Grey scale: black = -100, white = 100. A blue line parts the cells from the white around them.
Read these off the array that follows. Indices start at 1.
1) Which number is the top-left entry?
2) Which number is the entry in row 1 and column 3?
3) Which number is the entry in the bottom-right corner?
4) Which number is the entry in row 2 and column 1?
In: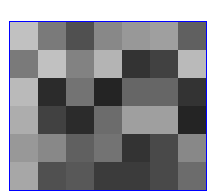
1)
51
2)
-37
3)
-15
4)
-4
